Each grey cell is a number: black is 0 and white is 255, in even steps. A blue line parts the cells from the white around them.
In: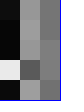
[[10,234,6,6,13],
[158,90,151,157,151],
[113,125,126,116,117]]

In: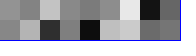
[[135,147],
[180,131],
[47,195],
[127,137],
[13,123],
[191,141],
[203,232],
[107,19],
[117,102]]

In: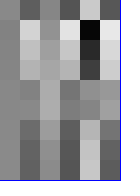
[[138,138,137,136,136,133,132,130,137],
[97,99,108,137,130,179,192,211,94],
[139,143,156,173,172,166,159,146,134],
[85,87,94,125,117,180,198,227,84],
[199,195,181,133,144,62,41,6,202],
[92,98,116,160,152,205,216,232,87]]

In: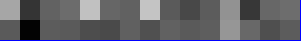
[[90,166],
[3,52],
[92,98],
[90,108],
[77,193],
[74,102],
[96,97],
[80,196],
[97,90],
[90,72],
[94,92],
[150,146],
[104,55],
[79,103],
[92,109]]

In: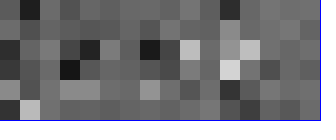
[[51,138,57,46,108,91],
[186,82,84,100,80,30],
[112,114,106,121,100,107],
[97,138,21,70,92,82],
[99,138,87,35,86,102],
[94,109,102,123,89,95],
[100,105,98,94,101,104],
[104,147,85,26,85,105],
[98,110,74,69,115,98],
[107,85,123,189,100,116],
[118,109,102,107,97,94],
[83,52,211,147,138,45],
[62,90,115,190,105,103],
[98,118,79,112,112,116],
[88,107,104,103,118,110],
[107,111,95,110,100,112]]

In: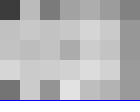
[[116,214,194,193,60],
[203,203,189,200,187],
[148,205,194,194,123],
[226,209,172,199,162],
[190,220,204,213,173],
[179,210,195,202,156],
[154,155,151,151,130]]

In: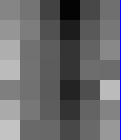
[[195,170,127,187,174,149,133],
[105,119,113,114,113,125,116],
[104,93,91,92,93,81,66],
[72,51,35,52,52,28,4],
[105,100,78,109,99,89,72],
[152,131,187,108,136,119,111]]
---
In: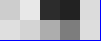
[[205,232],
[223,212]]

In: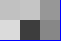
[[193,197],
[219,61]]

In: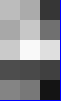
[[188,171],
[168,199]]

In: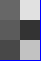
[[103,225],
[91,51]]

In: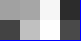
[[161,166],
[67,192]]

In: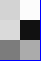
[[211,252],
[218,17]]

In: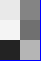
[[233,132],
[244,112]]

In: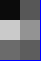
[[11,87],
[202,147]]

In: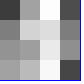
[[60,162],
[126,211]]
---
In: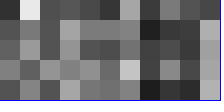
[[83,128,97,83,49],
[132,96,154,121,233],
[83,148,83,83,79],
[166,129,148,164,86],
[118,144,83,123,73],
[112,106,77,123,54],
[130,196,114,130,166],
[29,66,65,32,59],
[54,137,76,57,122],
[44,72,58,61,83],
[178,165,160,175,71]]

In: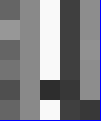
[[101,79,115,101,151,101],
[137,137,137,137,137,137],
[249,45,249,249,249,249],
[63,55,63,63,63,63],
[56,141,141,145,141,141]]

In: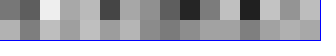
[[178,119],
[126,94],
[190,238],
[159,168],
[191,186],
[157,69],
[181,167],
[139,144],
[123,94],
[141,37],
[162,124],
[162,192],
[127,32],
[162,195],
[176,148],
[168,189]]

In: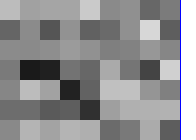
[[137,109,134,122,139,101,188],
[180,109,188,26,138,139,161],
[163,90,162,32,142,85,165],
[180,94,34,115,155,146,165],
[175,48,98,103,145,97,202],
[107,159,192,170,127,106,138],
[121,176,193,117,130,144,144],
[171,177,149,68,151,215,103],
[93,178,128,208,134,94,123]]

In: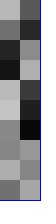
[[113,174,134,136,196,185,21,36,112,183],
[166,134,151,9,31,59,175,139,40,89]]

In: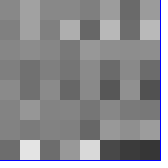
[[109,130,131,138,127,134,128,136],
[228,123,150,112,113,140,161,161],
[109,130,131,138,127,134,128,136],
[152,128,132,103,117,121,174,136],
[217,103,118,137,138,151,103,127],
[72,152,135,87,107,142,184,156],
[59,143,122,144,137,141,109,106],
[54,156,120,81,108,142,185,155]]
